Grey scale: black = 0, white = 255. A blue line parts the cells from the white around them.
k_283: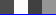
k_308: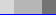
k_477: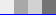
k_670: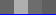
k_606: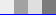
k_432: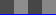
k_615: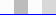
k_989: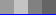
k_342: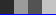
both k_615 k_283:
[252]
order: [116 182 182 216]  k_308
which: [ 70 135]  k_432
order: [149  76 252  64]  k_283
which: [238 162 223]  k_606

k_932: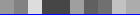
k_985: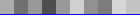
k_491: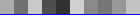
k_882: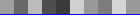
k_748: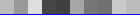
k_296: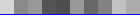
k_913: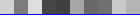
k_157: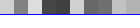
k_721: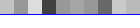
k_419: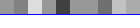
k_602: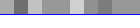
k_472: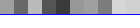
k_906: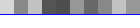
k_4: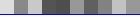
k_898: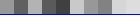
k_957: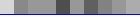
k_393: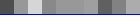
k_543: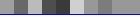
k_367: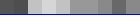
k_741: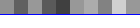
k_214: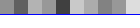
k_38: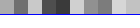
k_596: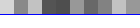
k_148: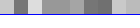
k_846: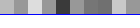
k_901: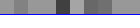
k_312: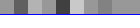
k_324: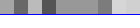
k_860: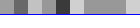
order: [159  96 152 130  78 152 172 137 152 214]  k_393
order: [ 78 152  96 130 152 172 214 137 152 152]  k_957
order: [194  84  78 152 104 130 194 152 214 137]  k_596
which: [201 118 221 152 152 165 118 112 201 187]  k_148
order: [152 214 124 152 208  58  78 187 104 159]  k_882

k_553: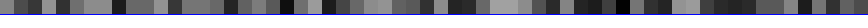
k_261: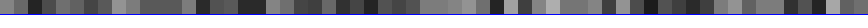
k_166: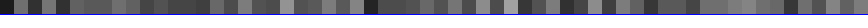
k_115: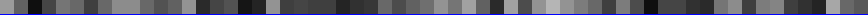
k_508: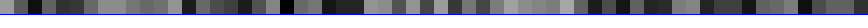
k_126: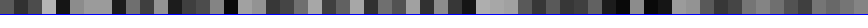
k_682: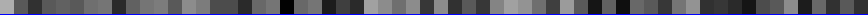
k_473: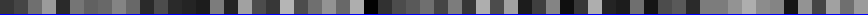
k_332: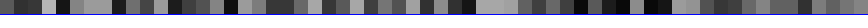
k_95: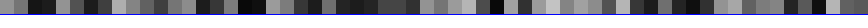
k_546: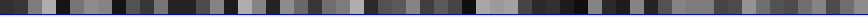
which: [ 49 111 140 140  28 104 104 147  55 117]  k_553
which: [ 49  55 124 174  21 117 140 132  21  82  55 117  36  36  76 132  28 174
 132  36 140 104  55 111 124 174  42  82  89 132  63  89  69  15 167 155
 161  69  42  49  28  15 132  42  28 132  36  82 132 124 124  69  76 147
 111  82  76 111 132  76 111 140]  k_546
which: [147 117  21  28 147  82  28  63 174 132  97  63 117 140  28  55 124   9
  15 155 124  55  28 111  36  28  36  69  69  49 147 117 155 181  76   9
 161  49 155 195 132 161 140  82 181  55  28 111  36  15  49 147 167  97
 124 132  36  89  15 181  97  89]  k_95
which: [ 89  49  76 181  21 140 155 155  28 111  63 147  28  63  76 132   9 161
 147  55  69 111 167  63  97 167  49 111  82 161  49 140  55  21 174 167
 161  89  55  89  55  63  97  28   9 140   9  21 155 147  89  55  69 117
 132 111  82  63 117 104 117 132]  k_126
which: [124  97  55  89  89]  k_166

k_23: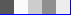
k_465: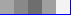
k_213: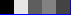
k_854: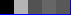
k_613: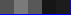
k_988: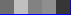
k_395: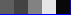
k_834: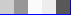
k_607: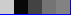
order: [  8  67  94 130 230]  k_395
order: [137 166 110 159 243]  k_465
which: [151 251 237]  k_834
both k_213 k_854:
[1]
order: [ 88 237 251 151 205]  k_834
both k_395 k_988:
[130]
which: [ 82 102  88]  k_854

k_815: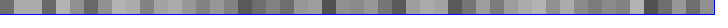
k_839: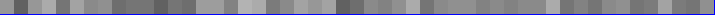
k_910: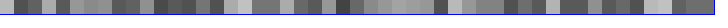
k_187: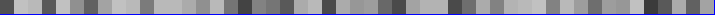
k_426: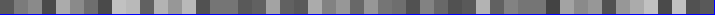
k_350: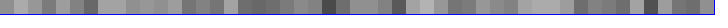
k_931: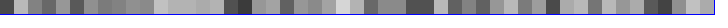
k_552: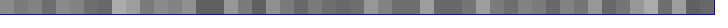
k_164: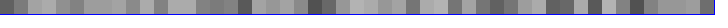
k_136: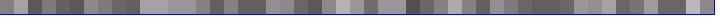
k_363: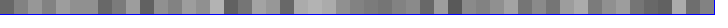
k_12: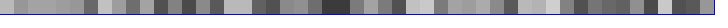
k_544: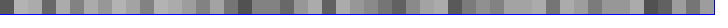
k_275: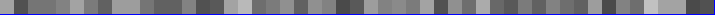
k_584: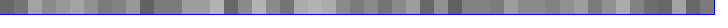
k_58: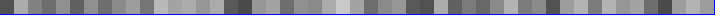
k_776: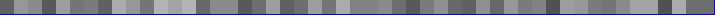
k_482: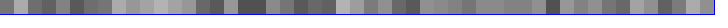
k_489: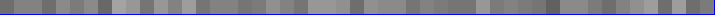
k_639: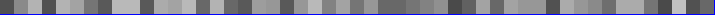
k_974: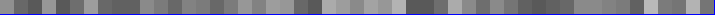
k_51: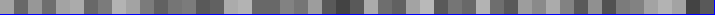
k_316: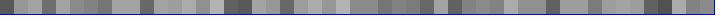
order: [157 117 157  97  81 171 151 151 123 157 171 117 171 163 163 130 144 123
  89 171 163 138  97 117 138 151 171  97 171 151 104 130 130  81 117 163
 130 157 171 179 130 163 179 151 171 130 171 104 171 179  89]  k_544
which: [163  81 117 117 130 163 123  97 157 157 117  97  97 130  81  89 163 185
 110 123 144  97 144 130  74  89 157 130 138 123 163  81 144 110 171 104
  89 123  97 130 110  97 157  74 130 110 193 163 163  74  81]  k_275

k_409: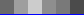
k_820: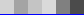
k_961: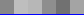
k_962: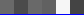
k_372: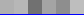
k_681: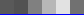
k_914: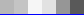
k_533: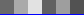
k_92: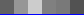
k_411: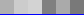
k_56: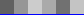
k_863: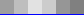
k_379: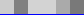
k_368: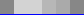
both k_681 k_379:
[128]
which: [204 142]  k_409
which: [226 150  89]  k_914
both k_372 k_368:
[183]
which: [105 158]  k_409
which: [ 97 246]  k_962
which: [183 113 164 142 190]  k_372

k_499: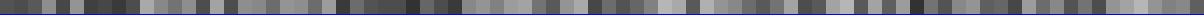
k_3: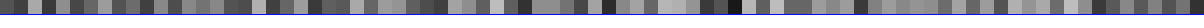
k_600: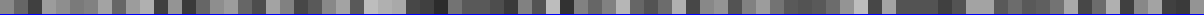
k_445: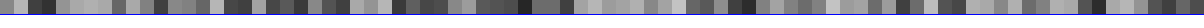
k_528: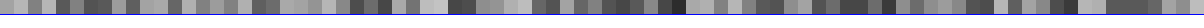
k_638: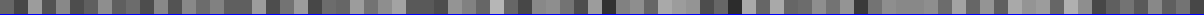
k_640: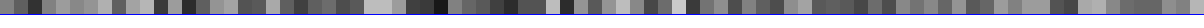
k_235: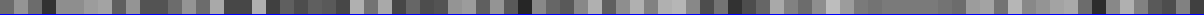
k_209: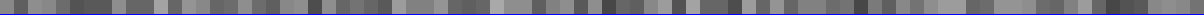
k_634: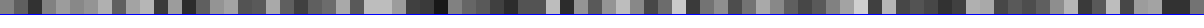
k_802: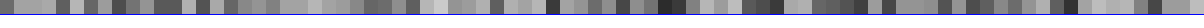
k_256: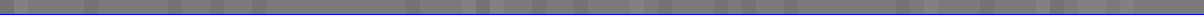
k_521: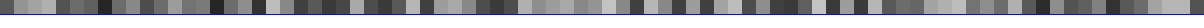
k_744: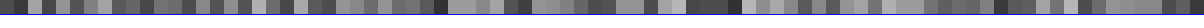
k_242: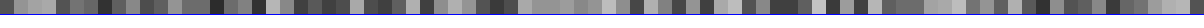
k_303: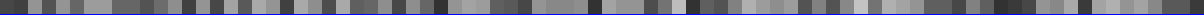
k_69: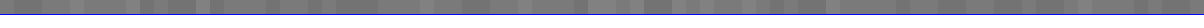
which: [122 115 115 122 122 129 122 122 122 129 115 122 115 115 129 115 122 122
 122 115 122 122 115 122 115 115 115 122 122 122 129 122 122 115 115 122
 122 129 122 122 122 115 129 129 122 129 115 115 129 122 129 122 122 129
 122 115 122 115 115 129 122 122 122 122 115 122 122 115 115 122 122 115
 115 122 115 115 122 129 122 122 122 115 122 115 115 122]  k_69
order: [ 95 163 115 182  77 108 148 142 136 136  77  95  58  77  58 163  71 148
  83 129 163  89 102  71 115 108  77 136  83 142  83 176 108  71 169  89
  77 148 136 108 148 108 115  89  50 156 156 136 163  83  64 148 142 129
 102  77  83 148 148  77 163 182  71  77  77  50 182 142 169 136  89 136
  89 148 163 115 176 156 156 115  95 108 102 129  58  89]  k_744
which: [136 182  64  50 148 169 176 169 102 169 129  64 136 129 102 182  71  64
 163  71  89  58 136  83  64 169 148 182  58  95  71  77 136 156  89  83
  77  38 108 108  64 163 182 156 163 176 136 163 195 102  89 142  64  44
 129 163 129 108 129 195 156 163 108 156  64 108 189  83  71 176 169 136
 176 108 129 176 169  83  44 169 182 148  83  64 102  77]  k_445
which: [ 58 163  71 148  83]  k_744
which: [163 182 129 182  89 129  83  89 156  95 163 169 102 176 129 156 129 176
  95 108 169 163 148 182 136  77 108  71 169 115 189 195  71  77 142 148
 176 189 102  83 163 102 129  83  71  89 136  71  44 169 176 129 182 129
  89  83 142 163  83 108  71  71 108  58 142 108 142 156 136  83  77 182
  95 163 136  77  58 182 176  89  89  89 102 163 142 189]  k_528

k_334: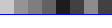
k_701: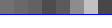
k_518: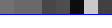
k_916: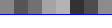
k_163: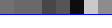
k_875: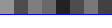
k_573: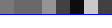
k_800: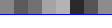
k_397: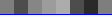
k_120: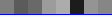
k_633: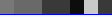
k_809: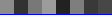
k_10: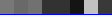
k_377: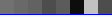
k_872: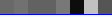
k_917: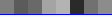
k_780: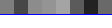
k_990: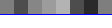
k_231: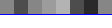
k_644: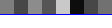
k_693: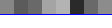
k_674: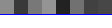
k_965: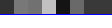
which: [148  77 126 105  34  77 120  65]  k_875
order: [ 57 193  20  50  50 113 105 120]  k_10
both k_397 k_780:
[126]
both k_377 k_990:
[77]
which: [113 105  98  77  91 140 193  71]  k_701
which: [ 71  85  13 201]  k_163

